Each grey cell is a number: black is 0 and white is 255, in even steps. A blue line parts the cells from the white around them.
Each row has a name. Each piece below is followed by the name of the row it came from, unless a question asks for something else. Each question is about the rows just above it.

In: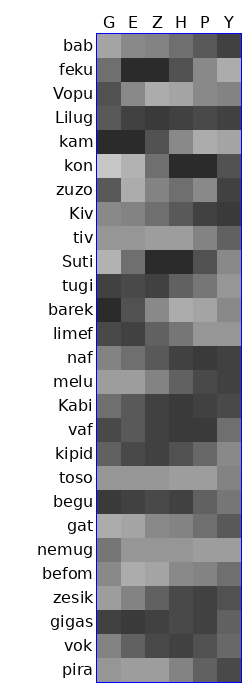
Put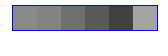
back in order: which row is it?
bab
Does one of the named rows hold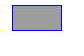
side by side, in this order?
yes
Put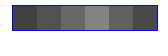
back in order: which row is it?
vok
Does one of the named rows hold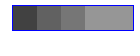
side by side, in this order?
yes
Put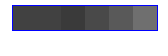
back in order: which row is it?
Kabi

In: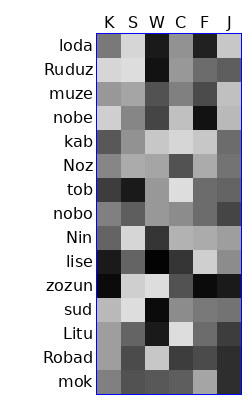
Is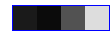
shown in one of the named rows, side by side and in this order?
no
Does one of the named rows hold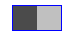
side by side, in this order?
yes
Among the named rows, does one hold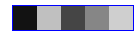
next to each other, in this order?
no
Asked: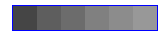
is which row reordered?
nobo
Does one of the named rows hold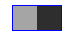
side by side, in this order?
yes
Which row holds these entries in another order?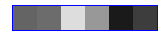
tob

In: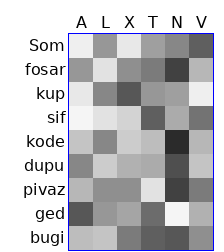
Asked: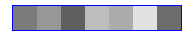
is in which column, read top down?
T
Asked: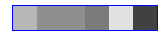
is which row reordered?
pivaz
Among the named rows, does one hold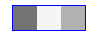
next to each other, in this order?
no
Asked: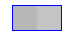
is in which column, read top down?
V
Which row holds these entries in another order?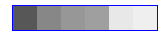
kup

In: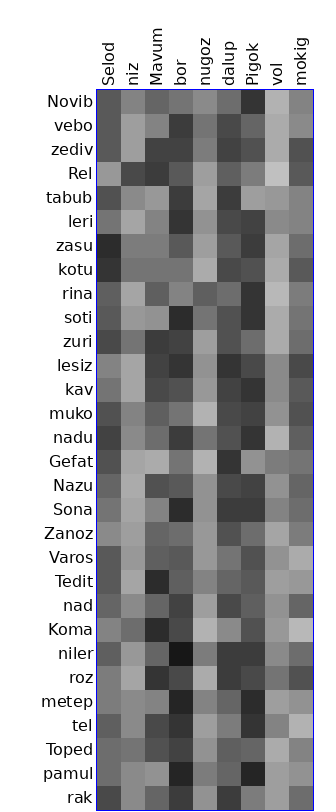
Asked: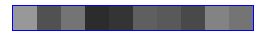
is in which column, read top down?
Selod
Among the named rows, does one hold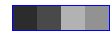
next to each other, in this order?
no

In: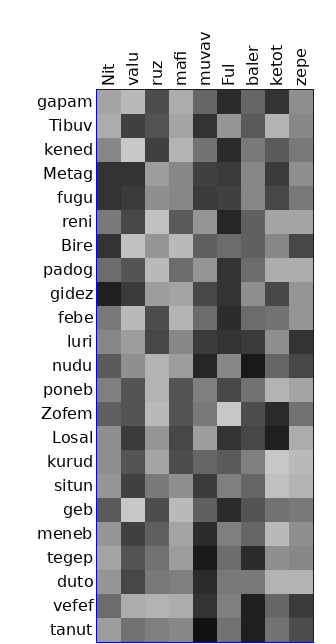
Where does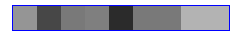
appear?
duto
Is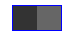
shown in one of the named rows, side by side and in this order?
no
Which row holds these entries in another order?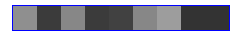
Metag
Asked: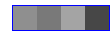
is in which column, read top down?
zepe
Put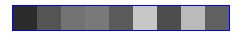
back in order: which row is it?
geb
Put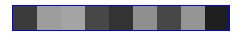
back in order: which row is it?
gidez

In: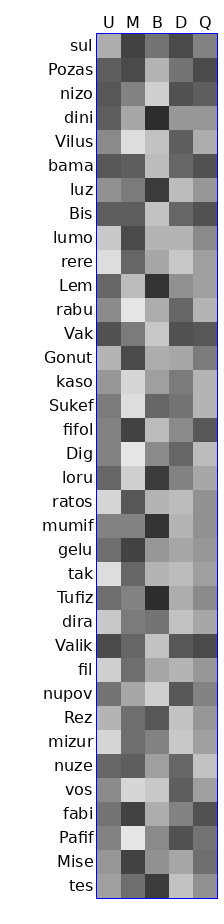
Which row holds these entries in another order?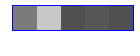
Vak
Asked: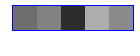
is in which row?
Tufiz
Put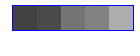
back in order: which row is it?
sul
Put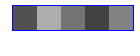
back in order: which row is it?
fabi
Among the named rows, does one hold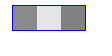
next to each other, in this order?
no
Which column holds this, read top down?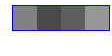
Q
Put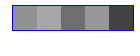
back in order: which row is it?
Mise

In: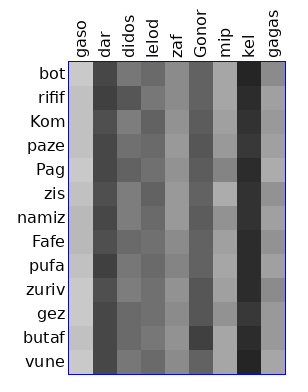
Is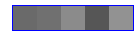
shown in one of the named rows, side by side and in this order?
yes
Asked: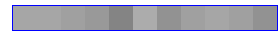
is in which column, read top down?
mip
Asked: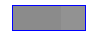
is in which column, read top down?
zaf

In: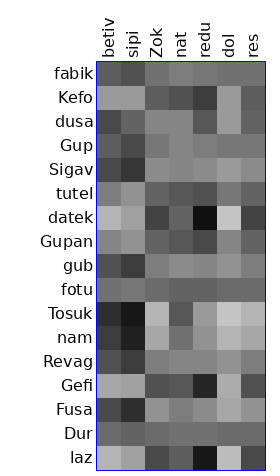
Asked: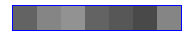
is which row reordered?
Gupan
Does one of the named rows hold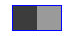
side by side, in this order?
yes
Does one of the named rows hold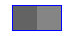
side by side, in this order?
yes
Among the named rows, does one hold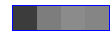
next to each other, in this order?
yes
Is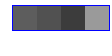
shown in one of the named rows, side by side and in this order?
yes

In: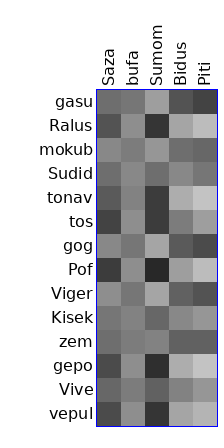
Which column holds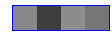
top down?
Saza
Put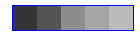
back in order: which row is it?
Ralus

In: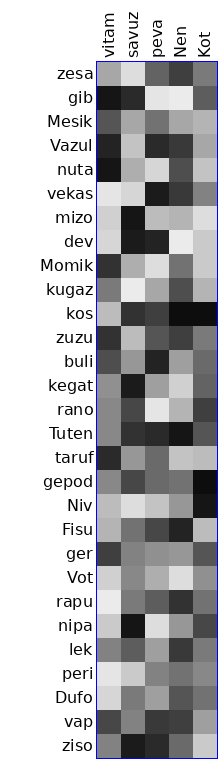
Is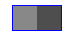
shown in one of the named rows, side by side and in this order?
no
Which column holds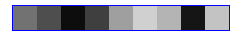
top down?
Nen
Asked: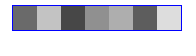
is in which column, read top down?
peva
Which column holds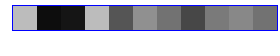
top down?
Kot

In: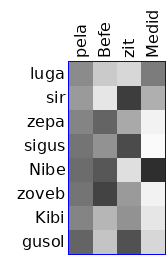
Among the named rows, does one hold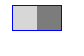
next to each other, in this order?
yes
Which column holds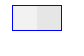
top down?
Medid
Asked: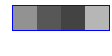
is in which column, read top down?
Befe

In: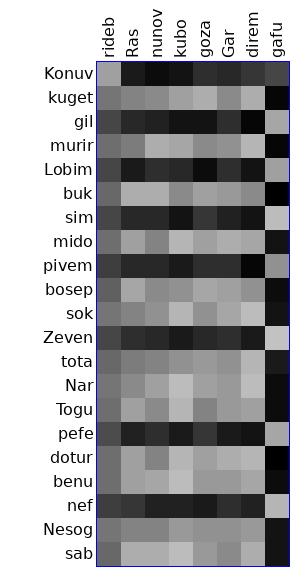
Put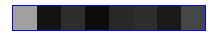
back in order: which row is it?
Lobim
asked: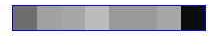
benu
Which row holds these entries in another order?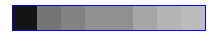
sok
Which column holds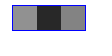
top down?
nunov
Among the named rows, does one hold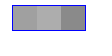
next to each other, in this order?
yes

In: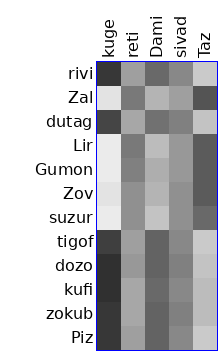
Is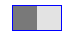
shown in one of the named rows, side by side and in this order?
no
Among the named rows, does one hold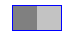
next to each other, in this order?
yes

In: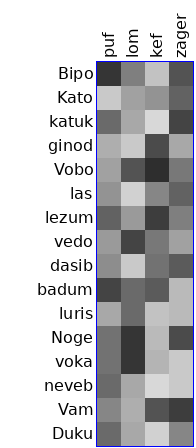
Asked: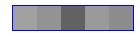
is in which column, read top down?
puf
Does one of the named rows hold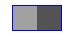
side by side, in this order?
yes
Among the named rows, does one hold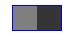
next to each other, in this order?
no
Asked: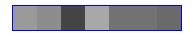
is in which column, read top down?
puf
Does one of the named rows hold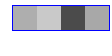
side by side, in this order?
yes
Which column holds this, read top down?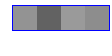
puf

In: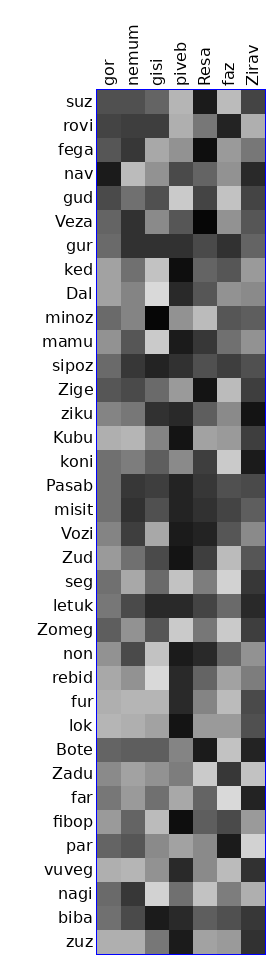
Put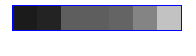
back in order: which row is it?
Bote
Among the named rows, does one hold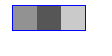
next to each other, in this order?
yes
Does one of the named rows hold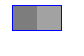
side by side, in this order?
no
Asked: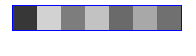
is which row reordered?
seg
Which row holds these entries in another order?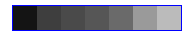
Zige
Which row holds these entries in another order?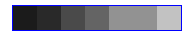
non
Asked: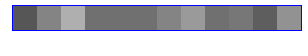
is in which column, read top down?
gor

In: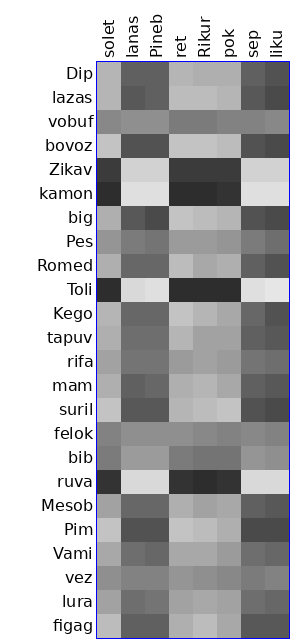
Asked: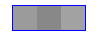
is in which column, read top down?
pok
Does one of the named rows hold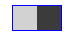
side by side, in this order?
yes
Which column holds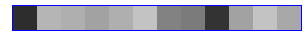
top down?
solet
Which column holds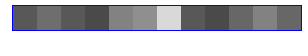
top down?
liku
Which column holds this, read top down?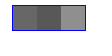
Pineb
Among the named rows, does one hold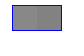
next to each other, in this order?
yes

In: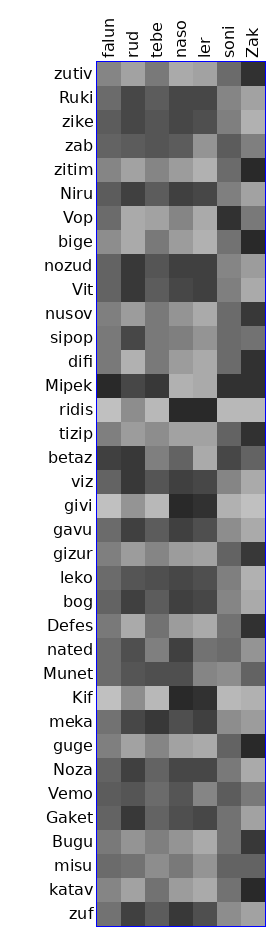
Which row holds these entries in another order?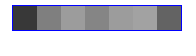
gizur
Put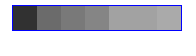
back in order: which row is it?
zutiv
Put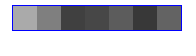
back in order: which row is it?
Vit
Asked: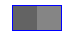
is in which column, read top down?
falun

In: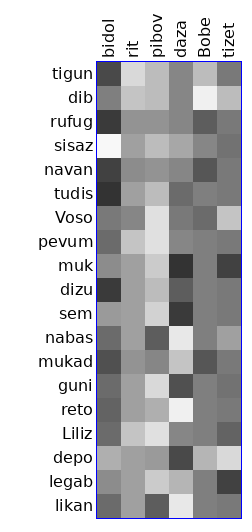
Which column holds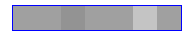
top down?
rit
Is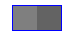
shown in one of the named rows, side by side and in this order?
yes
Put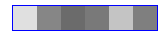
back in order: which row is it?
pevum
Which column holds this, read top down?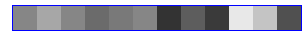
daza
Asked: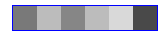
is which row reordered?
tigun
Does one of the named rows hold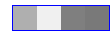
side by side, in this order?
yes

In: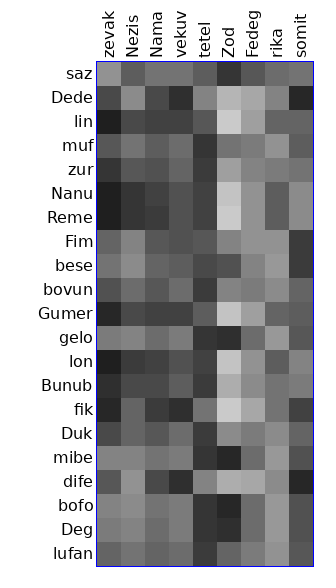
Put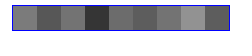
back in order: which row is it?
muf
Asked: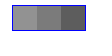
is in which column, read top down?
rika
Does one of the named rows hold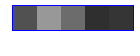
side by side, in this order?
no
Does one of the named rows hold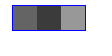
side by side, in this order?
no
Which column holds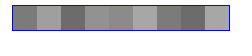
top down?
Fedeg
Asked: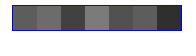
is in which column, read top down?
vekuv

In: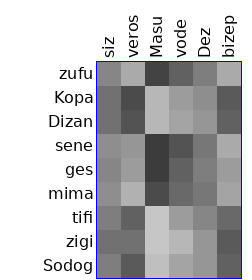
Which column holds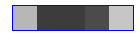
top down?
Masu
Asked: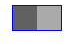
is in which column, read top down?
bizep
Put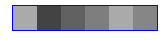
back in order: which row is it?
zufu
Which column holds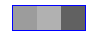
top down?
veros
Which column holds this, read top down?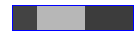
Masu

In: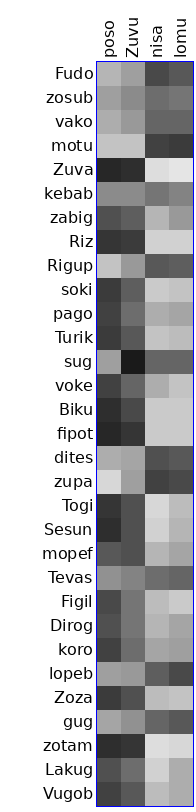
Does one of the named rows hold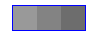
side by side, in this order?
no
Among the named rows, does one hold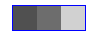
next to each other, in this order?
yes

